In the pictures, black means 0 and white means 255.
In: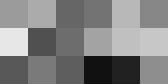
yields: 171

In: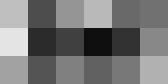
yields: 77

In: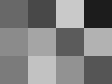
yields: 72

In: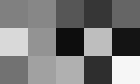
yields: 135

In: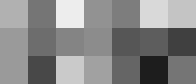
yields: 117

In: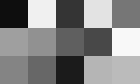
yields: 240
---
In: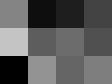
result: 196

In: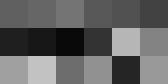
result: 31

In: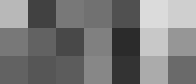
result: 120

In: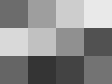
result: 217

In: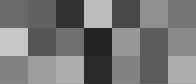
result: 199

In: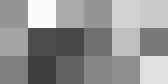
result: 164

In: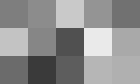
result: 195

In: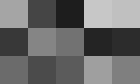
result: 56

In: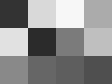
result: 225
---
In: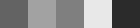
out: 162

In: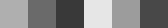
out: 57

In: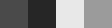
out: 74

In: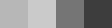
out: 183

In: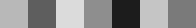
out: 142

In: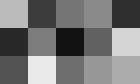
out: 233
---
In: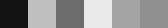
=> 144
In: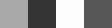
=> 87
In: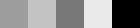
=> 0
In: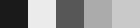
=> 201
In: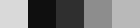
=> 185
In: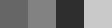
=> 201
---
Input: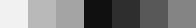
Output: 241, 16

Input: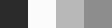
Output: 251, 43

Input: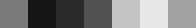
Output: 231, 21

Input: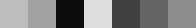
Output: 221, 11

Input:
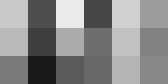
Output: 235, 24

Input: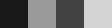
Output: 213, 24

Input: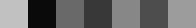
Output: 193, 10

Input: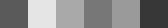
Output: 229, 55
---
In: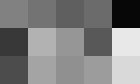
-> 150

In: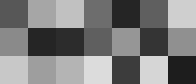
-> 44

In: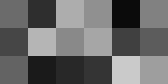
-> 137

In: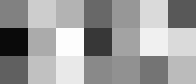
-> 253

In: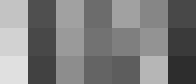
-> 154

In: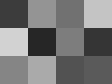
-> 125

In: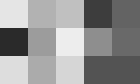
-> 237

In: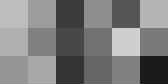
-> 72
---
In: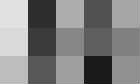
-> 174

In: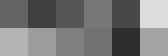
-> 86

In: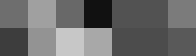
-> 104

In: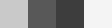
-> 61

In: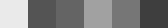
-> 100

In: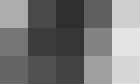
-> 47
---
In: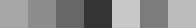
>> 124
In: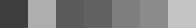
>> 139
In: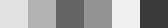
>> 239
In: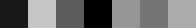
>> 116
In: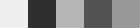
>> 83
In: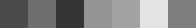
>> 227
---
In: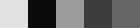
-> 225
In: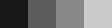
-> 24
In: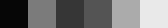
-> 6
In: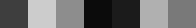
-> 62
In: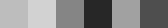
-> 189
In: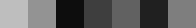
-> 190
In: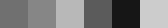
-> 112
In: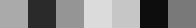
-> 170
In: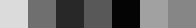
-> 219
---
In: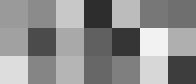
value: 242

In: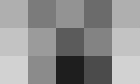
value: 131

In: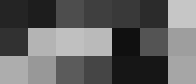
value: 84

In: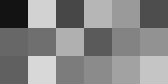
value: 131

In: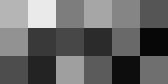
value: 105

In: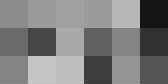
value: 132

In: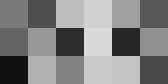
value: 38

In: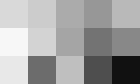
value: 115

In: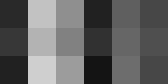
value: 102
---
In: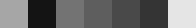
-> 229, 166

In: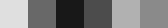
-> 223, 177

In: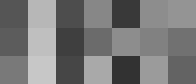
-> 199, 191

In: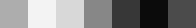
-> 243, 216

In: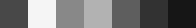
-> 245, 178

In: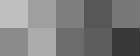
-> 191, 172

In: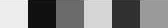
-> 236, 213
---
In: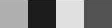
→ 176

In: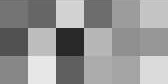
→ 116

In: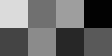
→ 219

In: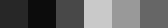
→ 39

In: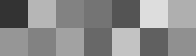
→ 51

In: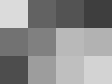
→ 219
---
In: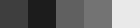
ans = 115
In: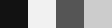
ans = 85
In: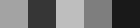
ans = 126
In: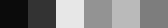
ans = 186
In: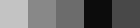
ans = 12
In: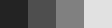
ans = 128
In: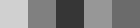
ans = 151
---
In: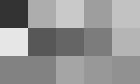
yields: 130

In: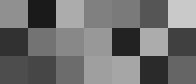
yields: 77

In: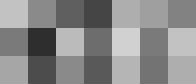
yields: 166

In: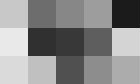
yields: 218

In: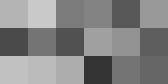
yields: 193

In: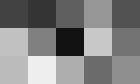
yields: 187
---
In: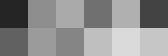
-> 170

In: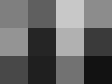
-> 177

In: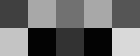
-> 113

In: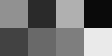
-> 176

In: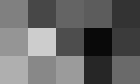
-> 77

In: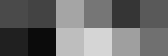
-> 165

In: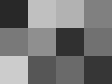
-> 48

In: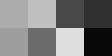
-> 72
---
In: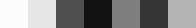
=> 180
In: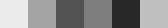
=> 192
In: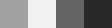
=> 41
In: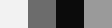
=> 154
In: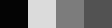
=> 82
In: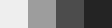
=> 36
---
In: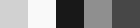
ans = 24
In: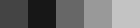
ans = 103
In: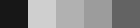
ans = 177
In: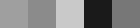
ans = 201
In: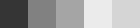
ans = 165
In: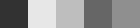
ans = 190
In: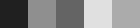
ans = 100
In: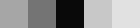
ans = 9
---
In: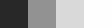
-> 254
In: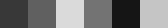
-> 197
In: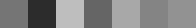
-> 146
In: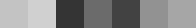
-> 166
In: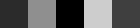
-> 63
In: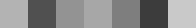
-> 201
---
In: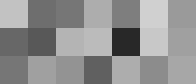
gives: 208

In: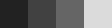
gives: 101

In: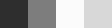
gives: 251

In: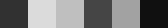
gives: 162

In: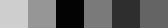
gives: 46

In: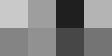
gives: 31
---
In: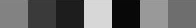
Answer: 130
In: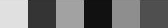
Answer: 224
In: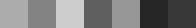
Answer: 172
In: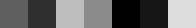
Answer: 95
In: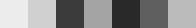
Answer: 236
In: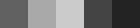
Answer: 96
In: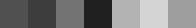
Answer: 80
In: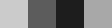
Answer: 203
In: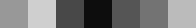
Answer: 152
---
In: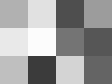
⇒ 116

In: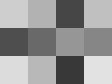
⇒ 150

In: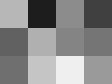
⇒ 132

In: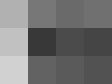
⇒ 75

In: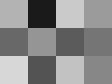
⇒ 91

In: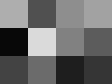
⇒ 129

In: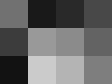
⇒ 139

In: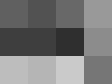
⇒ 47
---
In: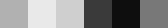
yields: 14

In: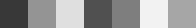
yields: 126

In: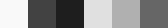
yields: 176

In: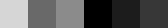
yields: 28

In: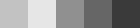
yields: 58

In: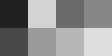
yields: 72

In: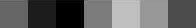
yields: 191

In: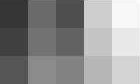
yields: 246

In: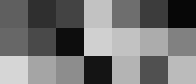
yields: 110
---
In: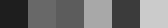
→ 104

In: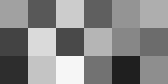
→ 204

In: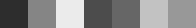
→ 152

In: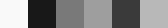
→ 158

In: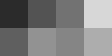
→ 146

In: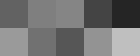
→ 147

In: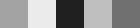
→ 163
